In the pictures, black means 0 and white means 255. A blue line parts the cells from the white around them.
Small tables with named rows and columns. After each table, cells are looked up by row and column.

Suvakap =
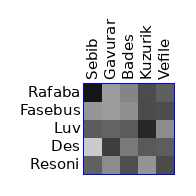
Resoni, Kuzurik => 148
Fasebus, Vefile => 77
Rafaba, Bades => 133
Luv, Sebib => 92
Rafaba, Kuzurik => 76
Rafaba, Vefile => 95
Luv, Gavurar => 100
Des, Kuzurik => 89
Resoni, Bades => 79
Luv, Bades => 91
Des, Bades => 121

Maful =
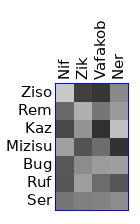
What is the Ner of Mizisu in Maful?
50
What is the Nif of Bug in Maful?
87
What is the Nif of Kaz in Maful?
72
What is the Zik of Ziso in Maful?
64
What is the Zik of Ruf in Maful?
158
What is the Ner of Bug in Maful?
158
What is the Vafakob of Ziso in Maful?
54
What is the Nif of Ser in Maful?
118
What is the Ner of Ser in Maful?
140
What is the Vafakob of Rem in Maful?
118
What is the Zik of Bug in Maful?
141

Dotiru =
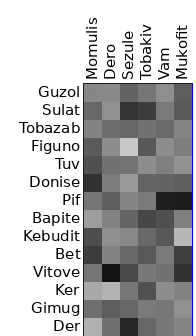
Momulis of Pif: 118
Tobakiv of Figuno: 88
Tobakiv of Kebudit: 105
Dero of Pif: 95
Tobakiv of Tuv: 141
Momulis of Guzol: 135
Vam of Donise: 99
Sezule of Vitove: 73
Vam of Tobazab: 106
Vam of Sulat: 121
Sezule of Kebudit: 136
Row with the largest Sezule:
Figuno

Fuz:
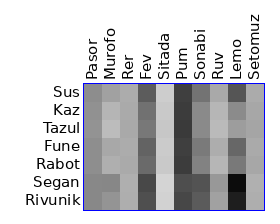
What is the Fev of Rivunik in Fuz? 79
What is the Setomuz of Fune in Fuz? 170
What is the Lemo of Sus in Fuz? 85
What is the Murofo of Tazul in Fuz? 188
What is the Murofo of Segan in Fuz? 135
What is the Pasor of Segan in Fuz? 136
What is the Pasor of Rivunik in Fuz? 136
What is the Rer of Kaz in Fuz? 170
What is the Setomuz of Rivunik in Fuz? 174
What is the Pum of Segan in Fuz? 78
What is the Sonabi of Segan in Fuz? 83
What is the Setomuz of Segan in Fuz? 176
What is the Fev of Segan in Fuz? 72
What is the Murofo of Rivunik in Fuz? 148
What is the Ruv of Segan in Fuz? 152
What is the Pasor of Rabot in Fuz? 142
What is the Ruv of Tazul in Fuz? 186
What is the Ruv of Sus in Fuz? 169
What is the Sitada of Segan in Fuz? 212
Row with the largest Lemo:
Tazul

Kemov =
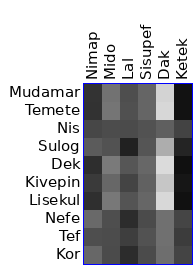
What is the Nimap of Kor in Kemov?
103
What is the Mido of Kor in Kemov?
75
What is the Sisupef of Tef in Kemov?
82
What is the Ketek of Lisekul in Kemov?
17
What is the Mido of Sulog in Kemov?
82
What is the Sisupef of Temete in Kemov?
101
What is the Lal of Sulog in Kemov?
33
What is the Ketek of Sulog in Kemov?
36
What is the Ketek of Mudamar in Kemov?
18
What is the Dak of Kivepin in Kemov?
198
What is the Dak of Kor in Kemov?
110
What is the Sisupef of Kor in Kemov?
75
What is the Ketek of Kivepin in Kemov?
22
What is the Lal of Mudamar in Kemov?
78
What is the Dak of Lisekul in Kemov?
216
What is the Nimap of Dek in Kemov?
46

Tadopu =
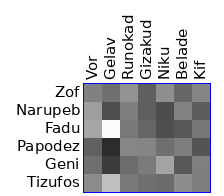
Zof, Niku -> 143
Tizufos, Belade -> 141
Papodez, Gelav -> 44
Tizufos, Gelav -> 192
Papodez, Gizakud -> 133
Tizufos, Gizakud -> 112
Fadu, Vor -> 165
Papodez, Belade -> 125
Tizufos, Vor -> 139
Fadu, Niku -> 79
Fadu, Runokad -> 121
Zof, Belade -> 103
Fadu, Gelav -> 252
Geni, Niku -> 163
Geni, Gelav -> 59
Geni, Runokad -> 109
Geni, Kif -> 127
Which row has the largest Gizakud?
Papodez

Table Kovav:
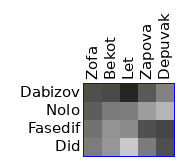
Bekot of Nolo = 123
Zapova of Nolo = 158
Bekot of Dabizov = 74
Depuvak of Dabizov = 130
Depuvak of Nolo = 181
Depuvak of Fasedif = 70
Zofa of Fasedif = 114
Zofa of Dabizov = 79
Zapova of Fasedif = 80
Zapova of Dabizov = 89
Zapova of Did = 123
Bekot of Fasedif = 147
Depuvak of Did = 79
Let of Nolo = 125
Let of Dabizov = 37
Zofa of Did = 124
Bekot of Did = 150
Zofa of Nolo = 93
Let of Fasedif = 139

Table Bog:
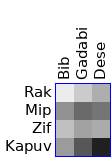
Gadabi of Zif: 162
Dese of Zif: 171
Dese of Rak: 174
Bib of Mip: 145
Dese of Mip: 117
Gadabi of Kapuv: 87
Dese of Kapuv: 32
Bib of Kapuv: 155
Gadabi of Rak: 203
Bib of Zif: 192
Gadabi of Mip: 106
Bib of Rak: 236

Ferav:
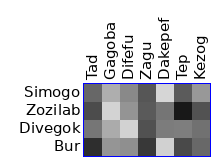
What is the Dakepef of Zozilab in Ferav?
117
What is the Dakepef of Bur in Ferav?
209
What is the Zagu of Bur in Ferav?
56
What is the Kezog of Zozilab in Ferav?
82
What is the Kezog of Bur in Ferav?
104
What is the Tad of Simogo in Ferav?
103
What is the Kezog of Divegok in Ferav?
113
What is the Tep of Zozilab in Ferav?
24
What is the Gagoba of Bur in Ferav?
149
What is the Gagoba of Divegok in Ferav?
171
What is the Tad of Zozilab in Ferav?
76
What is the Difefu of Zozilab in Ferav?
148
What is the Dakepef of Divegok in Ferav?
124
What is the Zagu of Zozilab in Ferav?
90
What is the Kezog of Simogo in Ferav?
152
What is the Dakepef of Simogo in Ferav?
214
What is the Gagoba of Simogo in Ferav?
174
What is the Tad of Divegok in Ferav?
118

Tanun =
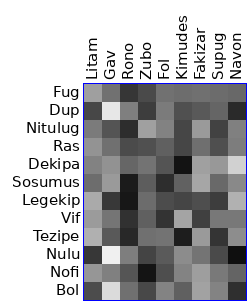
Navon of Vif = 120
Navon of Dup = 42
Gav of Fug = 113
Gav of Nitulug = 84
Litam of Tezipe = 176
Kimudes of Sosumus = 97
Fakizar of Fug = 112
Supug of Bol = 131
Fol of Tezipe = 115
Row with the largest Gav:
Nulu

